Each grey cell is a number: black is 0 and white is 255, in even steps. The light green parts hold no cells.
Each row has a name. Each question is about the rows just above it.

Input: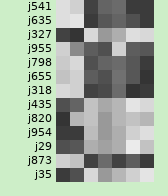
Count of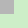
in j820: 3
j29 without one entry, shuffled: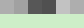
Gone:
[235]
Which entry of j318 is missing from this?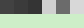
[74]
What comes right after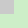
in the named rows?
[216]

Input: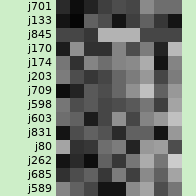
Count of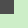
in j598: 2
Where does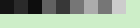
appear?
j262
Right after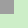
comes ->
[77]
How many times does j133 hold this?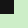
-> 3
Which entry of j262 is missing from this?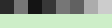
[13]
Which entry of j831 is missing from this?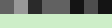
[83]
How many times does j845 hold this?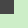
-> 5

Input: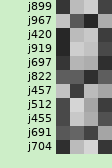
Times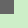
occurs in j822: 0
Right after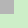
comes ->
[173]

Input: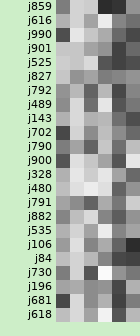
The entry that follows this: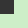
[147]
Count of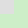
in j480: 2
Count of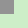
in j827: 2
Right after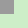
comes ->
[223]
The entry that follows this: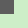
[147]

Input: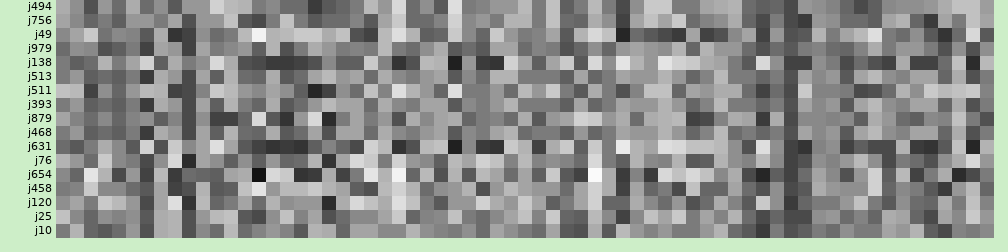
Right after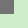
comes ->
[137]
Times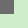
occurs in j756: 8
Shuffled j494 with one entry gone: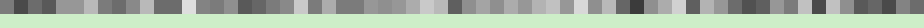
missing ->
[157]

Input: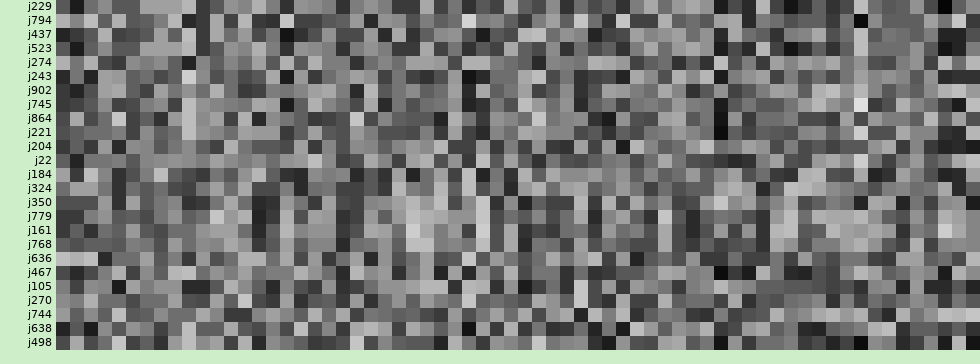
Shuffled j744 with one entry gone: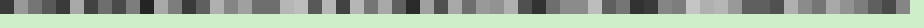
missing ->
[102]
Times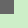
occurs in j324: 0

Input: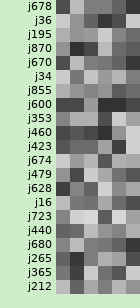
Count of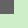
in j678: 1
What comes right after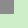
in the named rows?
[168]
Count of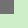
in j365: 1
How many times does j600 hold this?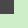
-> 3
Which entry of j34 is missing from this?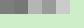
[195]

